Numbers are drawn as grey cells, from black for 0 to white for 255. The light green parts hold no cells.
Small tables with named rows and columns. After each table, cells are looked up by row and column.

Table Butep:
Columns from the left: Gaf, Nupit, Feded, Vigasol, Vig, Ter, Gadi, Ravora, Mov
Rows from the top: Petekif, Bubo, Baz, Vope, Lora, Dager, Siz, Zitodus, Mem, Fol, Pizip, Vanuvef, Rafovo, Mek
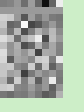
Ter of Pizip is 158
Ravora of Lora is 185
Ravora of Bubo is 154
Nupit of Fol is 200
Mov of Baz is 117
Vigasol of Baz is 87
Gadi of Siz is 124
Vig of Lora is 125
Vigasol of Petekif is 110
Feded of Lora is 184
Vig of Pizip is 122
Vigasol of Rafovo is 130
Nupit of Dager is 196
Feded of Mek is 124
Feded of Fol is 136
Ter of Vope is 87
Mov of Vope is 121
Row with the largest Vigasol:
Vope

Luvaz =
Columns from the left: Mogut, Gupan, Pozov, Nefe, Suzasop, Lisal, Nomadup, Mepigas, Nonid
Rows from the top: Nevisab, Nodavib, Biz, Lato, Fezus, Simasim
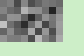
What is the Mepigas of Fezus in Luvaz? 78
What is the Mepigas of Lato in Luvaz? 115
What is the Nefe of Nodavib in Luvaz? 179
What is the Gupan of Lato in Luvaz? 111
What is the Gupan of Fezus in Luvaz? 139
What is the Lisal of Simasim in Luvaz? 184
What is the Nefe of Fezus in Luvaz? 90
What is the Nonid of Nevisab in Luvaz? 105
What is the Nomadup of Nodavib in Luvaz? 110
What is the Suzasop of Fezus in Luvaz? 169
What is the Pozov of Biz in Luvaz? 144

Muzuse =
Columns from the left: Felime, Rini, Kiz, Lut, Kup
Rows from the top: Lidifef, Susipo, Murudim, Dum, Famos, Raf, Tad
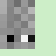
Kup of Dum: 170
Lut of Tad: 154
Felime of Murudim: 155
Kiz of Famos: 128
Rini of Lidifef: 137
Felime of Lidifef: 174
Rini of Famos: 140
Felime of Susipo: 172
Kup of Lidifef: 115
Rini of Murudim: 132
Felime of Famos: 143
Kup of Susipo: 182
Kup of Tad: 141
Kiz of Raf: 122
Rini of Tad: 120
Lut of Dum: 124
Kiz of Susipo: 160
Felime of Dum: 152
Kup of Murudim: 141
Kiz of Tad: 147
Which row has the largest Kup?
Susipo

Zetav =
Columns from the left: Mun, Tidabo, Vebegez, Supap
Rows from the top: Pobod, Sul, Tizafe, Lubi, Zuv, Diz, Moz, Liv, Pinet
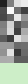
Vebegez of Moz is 107
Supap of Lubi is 116
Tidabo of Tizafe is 102
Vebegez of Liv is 56
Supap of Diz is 191
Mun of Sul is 77
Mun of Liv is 146

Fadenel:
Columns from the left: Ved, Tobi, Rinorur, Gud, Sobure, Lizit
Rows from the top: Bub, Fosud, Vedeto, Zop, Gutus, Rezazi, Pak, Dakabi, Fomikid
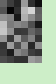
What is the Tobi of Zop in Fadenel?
123
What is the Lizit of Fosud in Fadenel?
94
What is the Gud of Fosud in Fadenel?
185
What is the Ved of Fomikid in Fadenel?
76
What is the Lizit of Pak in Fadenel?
143
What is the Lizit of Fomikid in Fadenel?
141
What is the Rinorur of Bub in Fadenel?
37

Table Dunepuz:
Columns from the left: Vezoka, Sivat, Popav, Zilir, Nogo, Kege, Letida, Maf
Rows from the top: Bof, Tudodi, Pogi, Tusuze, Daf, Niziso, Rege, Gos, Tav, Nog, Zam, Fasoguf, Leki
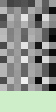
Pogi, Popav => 150
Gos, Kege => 151
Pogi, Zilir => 228
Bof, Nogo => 67
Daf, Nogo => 168
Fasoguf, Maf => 145
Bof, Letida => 93
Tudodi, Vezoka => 188
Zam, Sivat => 131
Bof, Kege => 166
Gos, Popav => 157
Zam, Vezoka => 182
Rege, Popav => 151
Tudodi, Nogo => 172
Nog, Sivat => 130
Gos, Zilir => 95
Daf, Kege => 155
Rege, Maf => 144
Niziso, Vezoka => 189

